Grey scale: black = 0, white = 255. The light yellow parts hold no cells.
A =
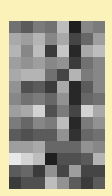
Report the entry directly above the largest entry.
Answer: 158
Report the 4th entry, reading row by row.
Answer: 113
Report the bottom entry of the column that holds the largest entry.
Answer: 59
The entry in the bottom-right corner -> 91
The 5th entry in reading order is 189
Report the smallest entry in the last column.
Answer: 69
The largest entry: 232
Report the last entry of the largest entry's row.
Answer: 180
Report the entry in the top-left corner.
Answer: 113
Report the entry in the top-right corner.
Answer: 123
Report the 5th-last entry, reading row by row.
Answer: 189
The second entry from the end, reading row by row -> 59
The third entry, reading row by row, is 123
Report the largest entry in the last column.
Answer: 189
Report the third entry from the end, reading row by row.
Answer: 91
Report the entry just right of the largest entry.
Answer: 211
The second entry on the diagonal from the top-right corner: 103
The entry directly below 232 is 91

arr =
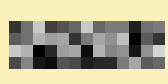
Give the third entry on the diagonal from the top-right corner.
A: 22
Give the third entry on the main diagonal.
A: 3
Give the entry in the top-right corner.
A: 123
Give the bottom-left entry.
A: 74
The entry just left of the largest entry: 145
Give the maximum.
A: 213
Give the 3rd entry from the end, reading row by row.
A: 166
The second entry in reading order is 113
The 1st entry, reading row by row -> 52
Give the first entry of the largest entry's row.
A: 201
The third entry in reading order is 201
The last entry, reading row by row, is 104
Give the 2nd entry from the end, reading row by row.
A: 92
